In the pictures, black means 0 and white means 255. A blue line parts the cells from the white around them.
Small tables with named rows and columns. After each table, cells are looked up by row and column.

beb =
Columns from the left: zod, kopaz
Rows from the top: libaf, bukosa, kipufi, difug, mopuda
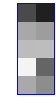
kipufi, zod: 188
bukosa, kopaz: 157
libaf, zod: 74
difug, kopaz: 101
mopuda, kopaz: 141
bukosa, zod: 168
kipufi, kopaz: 189

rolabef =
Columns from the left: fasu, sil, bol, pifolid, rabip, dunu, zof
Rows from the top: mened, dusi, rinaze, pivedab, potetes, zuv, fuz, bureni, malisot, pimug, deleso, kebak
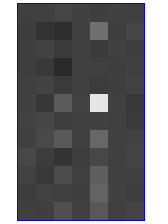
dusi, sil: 51
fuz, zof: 58
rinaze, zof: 62
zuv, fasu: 65
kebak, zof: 68
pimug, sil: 57
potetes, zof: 66
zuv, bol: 90
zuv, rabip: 229
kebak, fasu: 64
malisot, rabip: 71
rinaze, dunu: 65
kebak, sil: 63
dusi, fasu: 61
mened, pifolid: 65
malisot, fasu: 72
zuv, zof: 56
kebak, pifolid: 65
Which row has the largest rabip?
zuv

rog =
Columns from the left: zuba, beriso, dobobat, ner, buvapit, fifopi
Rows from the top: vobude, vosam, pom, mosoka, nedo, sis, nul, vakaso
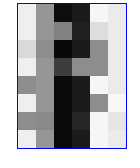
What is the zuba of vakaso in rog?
239
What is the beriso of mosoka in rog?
150
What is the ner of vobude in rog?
27
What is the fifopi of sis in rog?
247
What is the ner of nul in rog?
38
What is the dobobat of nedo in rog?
10
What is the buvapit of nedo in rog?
246
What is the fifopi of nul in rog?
229
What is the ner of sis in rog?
27
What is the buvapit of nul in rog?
246
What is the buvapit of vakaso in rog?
246
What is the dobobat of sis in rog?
10
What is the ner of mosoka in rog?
141
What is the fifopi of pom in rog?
235
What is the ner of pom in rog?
27
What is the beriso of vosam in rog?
150
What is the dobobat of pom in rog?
9
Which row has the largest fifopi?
sis

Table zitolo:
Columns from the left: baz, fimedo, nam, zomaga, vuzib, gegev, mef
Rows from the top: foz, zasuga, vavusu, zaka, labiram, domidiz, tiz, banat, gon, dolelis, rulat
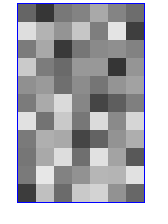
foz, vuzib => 169
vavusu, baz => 123
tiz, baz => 225
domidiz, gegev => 94
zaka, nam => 106
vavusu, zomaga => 118
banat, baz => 122
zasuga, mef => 62
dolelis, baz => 122
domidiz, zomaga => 134
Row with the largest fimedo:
dolelis

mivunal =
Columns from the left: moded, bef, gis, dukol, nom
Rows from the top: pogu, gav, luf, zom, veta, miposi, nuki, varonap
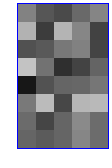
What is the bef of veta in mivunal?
82
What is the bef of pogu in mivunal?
86
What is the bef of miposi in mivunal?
187
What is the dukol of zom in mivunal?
67
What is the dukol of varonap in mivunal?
134
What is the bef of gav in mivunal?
60
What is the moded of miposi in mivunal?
121
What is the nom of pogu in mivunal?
133
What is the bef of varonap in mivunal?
91
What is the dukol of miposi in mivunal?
182
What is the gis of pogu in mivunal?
74
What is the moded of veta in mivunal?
23
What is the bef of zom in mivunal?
114
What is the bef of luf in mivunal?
89
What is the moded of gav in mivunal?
178
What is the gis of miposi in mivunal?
71
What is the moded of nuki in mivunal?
107

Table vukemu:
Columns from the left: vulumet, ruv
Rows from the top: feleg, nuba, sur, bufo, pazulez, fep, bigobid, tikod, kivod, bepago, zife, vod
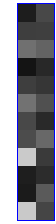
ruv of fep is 80
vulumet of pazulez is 62
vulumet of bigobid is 72
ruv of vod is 69
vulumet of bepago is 30
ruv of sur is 99
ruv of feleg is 72
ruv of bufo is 40
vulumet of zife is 27
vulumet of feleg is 29
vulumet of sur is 112
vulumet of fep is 114
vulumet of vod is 201
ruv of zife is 90

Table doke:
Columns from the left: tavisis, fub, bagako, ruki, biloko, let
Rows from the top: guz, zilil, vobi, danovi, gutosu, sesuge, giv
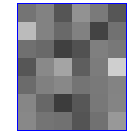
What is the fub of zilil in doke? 130
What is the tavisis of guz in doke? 116
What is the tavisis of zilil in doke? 187
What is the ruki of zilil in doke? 129
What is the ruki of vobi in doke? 81
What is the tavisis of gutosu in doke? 107
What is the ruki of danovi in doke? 94
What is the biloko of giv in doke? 113
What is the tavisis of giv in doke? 136
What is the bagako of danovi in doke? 164
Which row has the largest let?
danovi

